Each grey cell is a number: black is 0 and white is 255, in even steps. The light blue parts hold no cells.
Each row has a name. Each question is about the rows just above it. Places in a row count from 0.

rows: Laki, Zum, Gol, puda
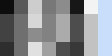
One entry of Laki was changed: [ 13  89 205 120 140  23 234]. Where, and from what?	6, [243]
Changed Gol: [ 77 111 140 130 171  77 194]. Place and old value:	0, [66]

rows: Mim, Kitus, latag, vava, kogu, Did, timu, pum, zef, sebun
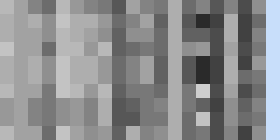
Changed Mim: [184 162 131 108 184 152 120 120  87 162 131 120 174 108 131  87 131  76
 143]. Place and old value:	6, [131]
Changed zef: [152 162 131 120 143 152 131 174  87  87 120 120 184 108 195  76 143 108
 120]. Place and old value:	12, [174]
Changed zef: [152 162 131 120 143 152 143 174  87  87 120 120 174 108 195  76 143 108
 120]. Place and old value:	6, [131]
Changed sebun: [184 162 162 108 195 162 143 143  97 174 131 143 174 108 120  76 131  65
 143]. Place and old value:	7, [152]
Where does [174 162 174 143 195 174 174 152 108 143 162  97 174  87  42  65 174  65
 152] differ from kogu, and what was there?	9, [131]
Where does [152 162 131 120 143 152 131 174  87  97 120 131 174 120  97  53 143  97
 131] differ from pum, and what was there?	15, [65]
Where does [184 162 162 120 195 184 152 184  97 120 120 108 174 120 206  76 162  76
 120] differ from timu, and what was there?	18, [108]

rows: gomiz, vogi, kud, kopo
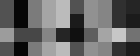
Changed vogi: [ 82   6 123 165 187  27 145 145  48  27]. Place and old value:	7, [133]
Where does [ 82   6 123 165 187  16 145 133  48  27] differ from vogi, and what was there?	5, [27]
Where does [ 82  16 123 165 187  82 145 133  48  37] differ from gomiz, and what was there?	1, [6]
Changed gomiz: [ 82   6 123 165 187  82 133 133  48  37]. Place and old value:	6, [145]
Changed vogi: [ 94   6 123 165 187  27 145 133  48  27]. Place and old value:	0, [82]
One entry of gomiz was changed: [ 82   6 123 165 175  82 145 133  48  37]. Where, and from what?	4, [187]
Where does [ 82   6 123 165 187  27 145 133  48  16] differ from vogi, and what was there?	9, [27]

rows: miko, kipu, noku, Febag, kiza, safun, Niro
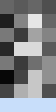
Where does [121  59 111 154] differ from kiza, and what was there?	3, [144]
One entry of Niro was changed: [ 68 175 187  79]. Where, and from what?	2, [199]
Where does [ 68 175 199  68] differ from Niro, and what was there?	3, [79]
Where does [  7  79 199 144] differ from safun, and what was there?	1, [68]

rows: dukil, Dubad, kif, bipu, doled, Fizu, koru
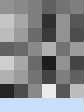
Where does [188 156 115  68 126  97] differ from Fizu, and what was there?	0, [176]
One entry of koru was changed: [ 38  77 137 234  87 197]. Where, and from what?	5, [188]
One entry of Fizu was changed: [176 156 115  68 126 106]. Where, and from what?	5, [97]
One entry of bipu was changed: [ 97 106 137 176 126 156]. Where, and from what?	4, [115]
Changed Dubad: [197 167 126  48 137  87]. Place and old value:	4, [146]
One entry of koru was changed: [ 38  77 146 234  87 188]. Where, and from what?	2, [137]

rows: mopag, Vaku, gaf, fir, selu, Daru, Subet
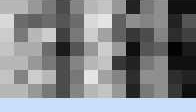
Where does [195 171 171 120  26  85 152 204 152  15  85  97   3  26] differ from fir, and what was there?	3, [108]
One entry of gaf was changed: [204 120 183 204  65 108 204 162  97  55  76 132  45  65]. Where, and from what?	5, [120]
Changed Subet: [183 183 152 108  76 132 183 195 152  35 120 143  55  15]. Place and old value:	3, [120]

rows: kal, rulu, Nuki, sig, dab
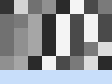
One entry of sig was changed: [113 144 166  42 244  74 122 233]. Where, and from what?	7, [221]
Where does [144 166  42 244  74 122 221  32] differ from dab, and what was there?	7, [42]
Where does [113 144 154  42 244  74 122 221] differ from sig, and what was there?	2, [166]
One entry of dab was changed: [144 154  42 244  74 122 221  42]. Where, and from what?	1, [166]

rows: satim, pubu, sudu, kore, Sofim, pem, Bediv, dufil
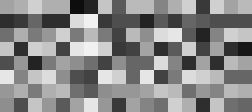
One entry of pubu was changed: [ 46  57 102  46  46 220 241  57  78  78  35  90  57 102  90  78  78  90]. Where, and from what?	17, [78]
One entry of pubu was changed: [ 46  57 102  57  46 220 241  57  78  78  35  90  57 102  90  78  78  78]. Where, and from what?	3, [46]
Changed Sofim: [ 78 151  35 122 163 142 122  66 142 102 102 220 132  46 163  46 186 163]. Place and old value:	6, [111]
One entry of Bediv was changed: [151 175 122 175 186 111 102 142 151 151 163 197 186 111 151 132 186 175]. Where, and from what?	6, [90]
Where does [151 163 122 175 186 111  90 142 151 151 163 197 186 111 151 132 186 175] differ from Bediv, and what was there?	1, [175]

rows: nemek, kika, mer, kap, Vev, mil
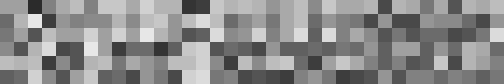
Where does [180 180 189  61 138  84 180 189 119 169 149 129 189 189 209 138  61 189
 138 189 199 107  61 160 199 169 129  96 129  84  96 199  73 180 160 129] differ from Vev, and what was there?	0, [189]
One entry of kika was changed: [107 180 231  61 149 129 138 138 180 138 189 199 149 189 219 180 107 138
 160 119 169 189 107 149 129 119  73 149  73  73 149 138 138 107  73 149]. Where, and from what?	15, [189]
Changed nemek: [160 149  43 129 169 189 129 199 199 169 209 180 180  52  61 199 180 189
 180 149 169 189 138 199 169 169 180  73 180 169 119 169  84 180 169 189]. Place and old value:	1, [160]

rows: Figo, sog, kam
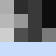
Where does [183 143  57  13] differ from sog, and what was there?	1, [152]
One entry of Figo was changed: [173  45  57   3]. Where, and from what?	3, [13]
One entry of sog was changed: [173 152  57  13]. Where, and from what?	0, [183]
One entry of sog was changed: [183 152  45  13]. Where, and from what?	2, [57]
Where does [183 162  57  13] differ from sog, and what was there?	1, [152]
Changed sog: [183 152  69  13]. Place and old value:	2, [57]

